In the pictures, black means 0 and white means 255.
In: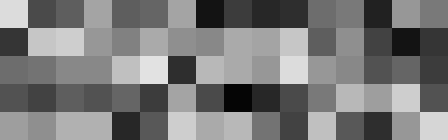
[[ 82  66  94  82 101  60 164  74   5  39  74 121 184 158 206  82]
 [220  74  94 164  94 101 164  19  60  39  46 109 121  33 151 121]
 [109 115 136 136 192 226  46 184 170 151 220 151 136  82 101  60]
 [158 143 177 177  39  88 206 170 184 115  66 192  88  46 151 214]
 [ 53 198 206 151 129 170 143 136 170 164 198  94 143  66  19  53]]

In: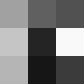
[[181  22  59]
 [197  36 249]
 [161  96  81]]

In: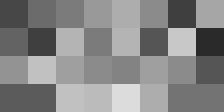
[[ 99  63 180 123 180  85 200  42]
 [ 91  91 193 187 220 173 115 115]
 [ 71 107 123 153 173 139  63 166]
 [147 193 159 139 131 159 139  85]]

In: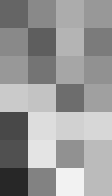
[[137  94 180 123]
 [152 116 166 145]
 [ 39 130 242 187]
 [101 137 172 152]
 [202 195 109 160]
 [ 72 221 209 215]
 [ 80 228 145 187]]

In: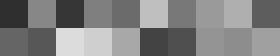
[[101  87 220 207 168  67  79 148 141 160]
 [ 47 135  54 127 107 191 120 154 175  93]]

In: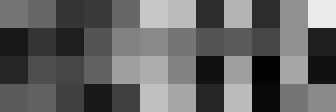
[[ 24  52  30  84 130 137 117  84  90  70 144  30]
 [ 38  78  70  97 158 173 130  17 158   3 166  17]
 [ 90  97  64  24  64 193 166  38 187   9 117 137]
 [117 103  52  58 103 199 187  44 180  44 144 234]]

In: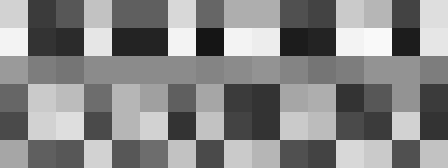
[[243  51  43 230  35  35 243  21 243 237  28  35 243 249  28 230]
 [210  59  87 194  95  95 216 102 174 174  80  67 202 182  67 222]
 [166  95  87 210  87 109 194  74 202 182  80  67 216 202  80 194]
 [154 125 117 139 139 139 139 132 139 147 132 117 125 147 147 125]
 [102 202 188 109 182 160  95 166  59  51 166 174  51  87 147  59]
 [ 74 210 222  74 182 210  51 194  67  51 202 188  74  59 210  51]]
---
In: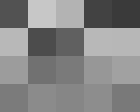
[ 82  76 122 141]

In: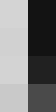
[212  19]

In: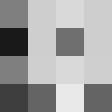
[127 206 217 100]

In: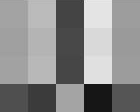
[163 180  70  22]

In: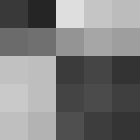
[ 57 112  59  75  52]

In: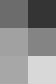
[108 132]
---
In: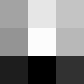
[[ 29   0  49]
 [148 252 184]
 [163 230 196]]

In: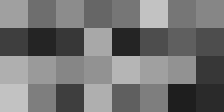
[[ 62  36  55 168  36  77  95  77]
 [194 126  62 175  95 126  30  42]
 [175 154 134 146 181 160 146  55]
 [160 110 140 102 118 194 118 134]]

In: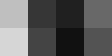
[[214  68  17  83]
 [191  54  32 104]]

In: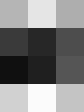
[[ 58  39  77]
 [ 16  31  85]
 [181 229 174]
 [209 251 196]]

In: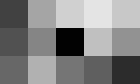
[[ 81 133   2 192 146]
 [103 177 117  95  44]
 [ 65 165 208 228 200]]

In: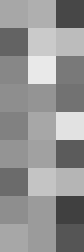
[[142 155  64]
 [167 175  71]
 [167 155  85]
 [148 161  91]
 [142 148 114]
 [135 233 121]
 [107 196 181]
 [ 99 202 188]
 [129 167 226]]
